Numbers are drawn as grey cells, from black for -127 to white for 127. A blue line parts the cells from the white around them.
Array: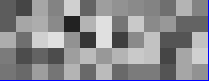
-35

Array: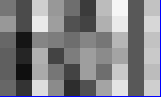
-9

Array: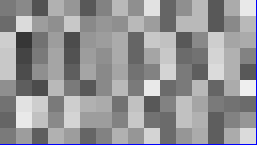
-5

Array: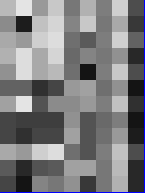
57

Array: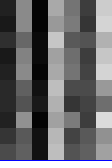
-94

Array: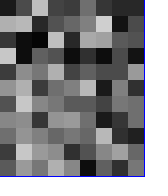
-101
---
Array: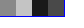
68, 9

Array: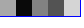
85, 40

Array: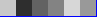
87, 72

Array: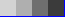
83, 47

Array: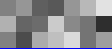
98, 90

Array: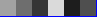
90, 34

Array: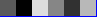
93, 56

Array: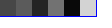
83, -13

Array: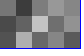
67, 47

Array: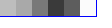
123, 61
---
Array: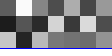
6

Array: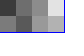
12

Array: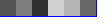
-80

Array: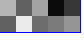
35

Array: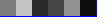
-85

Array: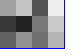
-44
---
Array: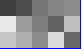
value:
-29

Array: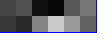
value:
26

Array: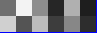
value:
7

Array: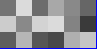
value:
3

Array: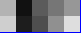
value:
16

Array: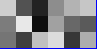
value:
-23

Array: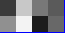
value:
-99
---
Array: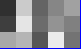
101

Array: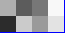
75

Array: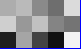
24

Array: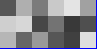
87

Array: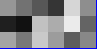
-110

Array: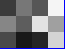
-34

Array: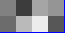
58
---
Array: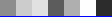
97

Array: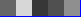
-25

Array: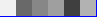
-22

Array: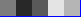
-3

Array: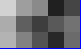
51

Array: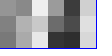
42

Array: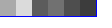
91

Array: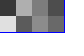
-50
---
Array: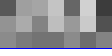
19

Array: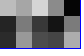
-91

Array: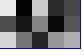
-49

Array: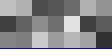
-62

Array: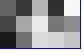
-58

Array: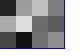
42
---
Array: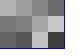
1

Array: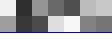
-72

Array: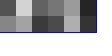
35

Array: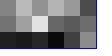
32

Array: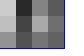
-59

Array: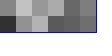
18

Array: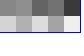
49

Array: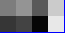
-60

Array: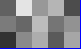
-24

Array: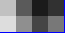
15
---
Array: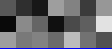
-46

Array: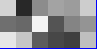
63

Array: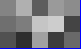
-22

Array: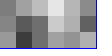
48

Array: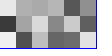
98

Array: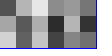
-15

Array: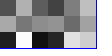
78

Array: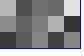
5

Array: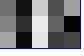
-57
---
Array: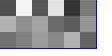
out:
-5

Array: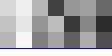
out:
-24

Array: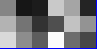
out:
-91

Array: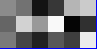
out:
75

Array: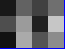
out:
-16

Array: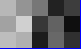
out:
-66
